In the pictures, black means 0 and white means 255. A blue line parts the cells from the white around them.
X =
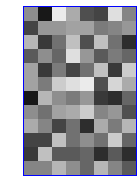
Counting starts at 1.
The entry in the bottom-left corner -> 133
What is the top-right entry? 133
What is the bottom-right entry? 90
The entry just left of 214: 79
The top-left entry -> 142
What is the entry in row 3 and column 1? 182
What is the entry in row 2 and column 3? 151
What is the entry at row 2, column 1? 68
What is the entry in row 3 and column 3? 113
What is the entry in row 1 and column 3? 235
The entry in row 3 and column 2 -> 57

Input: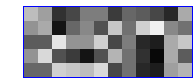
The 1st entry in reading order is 189
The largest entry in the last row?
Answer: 217
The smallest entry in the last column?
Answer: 92
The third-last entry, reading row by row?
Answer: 29
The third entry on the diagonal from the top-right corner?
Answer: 29
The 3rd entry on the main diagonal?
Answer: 229
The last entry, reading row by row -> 180
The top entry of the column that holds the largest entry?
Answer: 71
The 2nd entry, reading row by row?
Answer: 159
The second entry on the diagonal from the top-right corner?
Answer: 136
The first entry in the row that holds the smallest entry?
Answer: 147
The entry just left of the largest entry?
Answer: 208
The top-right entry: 170
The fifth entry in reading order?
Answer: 125
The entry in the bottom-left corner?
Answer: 103
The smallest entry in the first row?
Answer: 40
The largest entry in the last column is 199
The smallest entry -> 8
